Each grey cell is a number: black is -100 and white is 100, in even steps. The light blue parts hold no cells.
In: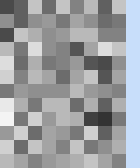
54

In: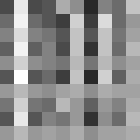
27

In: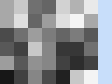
-74

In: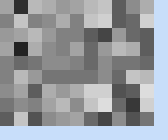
10

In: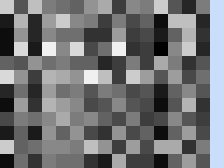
-23

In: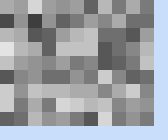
-4

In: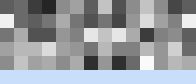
18

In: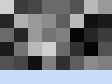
-26

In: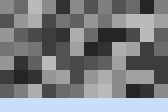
-71
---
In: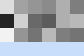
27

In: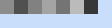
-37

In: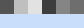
50

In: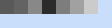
-22

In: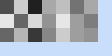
60

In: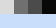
-12

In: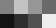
53

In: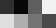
-94
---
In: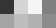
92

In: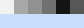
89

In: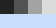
72

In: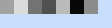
72

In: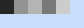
60

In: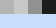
57

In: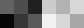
89

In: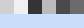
88
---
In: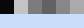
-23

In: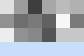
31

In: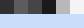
-80

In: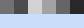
27

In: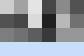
-45

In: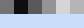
16

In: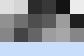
-56

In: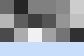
0

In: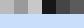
-82
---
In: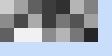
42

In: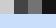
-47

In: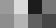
41

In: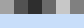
-17

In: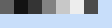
57

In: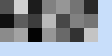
-18

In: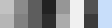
35
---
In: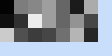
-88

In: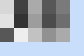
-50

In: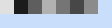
-44

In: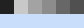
-37

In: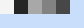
-44

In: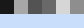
-35
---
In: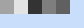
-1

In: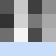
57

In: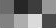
19

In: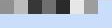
23

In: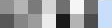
66

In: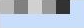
20

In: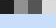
-33

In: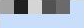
-17

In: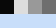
-14

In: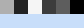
-27
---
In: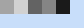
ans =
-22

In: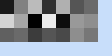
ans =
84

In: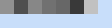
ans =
-11

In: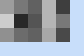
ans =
-34

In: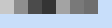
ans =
-59

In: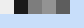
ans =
-2

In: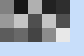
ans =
-38

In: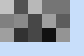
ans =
-44

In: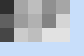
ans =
39

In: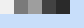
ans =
24
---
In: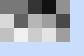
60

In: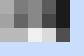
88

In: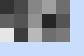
45

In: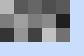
-49

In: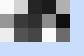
-45

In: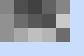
50

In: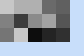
-90
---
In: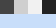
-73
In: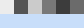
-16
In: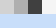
92
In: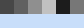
-7
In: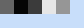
18
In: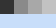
52
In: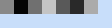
34
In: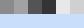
63
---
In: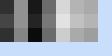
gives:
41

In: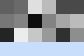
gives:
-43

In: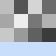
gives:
67

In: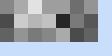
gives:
-14

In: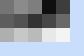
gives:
-88

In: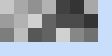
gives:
-59

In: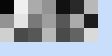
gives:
-68

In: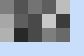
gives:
-26
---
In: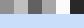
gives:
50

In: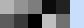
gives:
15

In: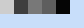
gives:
-51

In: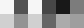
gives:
-36

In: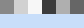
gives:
64

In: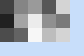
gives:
4
